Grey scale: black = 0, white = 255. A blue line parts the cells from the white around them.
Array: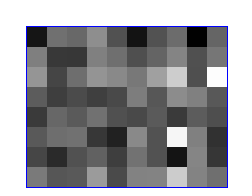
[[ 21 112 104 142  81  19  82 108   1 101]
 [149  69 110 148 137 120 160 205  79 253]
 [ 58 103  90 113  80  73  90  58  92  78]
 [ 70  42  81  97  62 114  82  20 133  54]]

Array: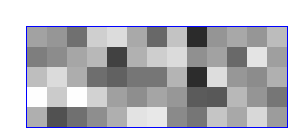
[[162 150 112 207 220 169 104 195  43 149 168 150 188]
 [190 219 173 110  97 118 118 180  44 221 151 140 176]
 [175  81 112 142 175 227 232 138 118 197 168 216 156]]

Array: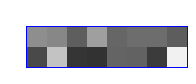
[[142 135  94 159 102 109 109  93]]

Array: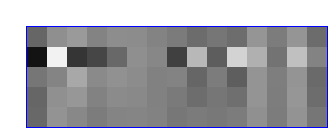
[[102 143 154 131 141 140 131 123 108 118 109 149 124 149 108]
 [118 132 168 138 145 140 129 131 102 124  94 148 126 148 106]
 [104 147 136 124 132 133 130 119 123 120 124 144 124 147 118]]

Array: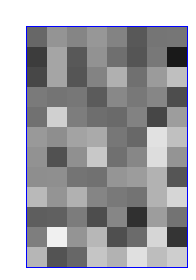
[[103 148 133 151 131  88 117 118]
 [ 71 165  85 131 176 112 155 191]
 [113 208 125 110 106 130  70 157]
 [146  81 144 200 112 135 221 148]
 [185 148 177 133 121 115 178 214]
 [126 240 148 183  79 107 214  52]]

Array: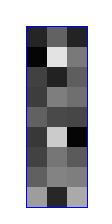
[[ 37  98  35]
 [ 65  34  94]
 [ 97  73  70]
 [ 66 118  90]
 [157  39 170]]

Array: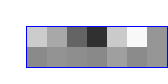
[[204 168 100  48 202 248 150]]
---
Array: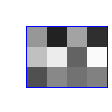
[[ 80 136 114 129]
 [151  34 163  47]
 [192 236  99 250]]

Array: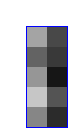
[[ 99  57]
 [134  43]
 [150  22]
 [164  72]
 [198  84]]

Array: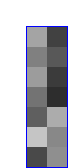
[[ 73 143]
 [ 95 172]
 [115  45]
 [128  88]
 [156  59]
 [164  65]
 [197 136]]

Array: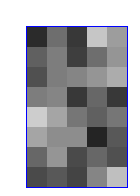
[[ 43 110  56 198 157]
 [ 74  88  68 133 191]
 [ 80 125 133 149 172]
 [ 96 125  62 110 149]
 [103 149  74 103  80]
 [125 133  56 103  56]
 [165 141 141  36  88]
 [205 165 118  96 118]]

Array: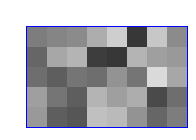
[[102 167 180  61  55 180 159 153]
 [110  94 117 110 147 117 218 167]
 [125 133 139 173 206  55 199 139]
 [153  94  86 192 186 147 102 125]
 [159 117  94 180 159 173  74 110]]

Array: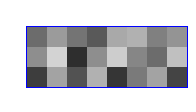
[[ 61 163  82 177  53 122 163  68]
 [108 155 116  89 169 177 128 148]
 [142 211  46 142 205 134 108 192]]
